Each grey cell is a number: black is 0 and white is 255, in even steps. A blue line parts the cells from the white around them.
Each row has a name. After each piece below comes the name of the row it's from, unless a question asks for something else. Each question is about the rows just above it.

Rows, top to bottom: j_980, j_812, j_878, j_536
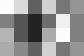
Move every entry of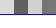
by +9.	[227 106 218 127]
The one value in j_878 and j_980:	[252]
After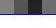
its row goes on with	[240 128]
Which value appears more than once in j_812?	[128]
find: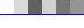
j_980

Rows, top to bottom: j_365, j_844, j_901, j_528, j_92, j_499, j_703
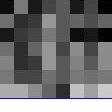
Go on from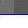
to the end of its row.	[120 111 120]
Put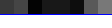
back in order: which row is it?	j_901
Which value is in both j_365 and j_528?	[69]
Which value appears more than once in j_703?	[171]
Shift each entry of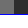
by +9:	[120  54]

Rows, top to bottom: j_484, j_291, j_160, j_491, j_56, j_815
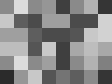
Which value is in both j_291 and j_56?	[159]
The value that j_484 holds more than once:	[138]
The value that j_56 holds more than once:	[138]
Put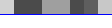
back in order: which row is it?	j_291

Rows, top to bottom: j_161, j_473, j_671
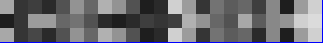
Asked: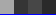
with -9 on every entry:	[159  44  62  33]
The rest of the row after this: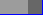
[115  82  42  30  42  62  53  62 177 147 103  82 168  92 136 147 208 219]
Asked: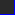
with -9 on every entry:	[33]
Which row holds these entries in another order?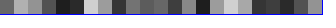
j_161
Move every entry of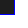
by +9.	[39]
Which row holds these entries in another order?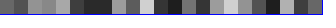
j_161

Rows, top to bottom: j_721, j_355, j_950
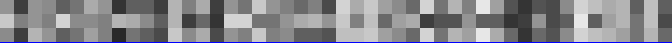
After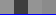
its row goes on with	[ 95 116 171 148  52  95  95  62 180 128 171  62 148 116 200 148 128 105
 128  74 211 171 200 160 139 105 211 116 180 128 231 160  83  52  83  74
 139 211 191 171 180  95 191  95]
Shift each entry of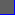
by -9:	[86]
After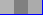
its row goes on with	[ 62 148 116 200 148 128 105 128  74 211 171 200 160 139 105 211 116 180
 128 231 160  83  52  83  74 139 211 191 171 180  95 191  95]
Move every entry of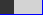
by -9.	[ 43 202 202]
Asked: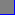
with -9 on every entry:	[119]
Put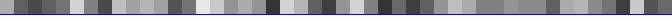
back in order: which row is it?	j_721

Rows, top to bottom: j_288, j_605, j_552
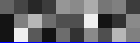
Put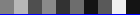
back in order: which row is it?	j_552
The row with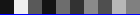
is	j_552
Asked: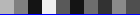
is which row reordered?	j_552

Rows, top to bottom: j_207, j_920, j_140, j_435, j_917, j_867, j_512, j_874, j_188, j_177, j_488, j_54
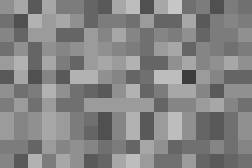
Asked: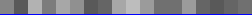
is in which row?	j_54
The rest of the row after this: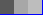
[ 80 167 198 112 124  80 124 112]
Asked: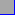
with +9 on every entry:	[176]
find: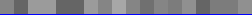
j_140

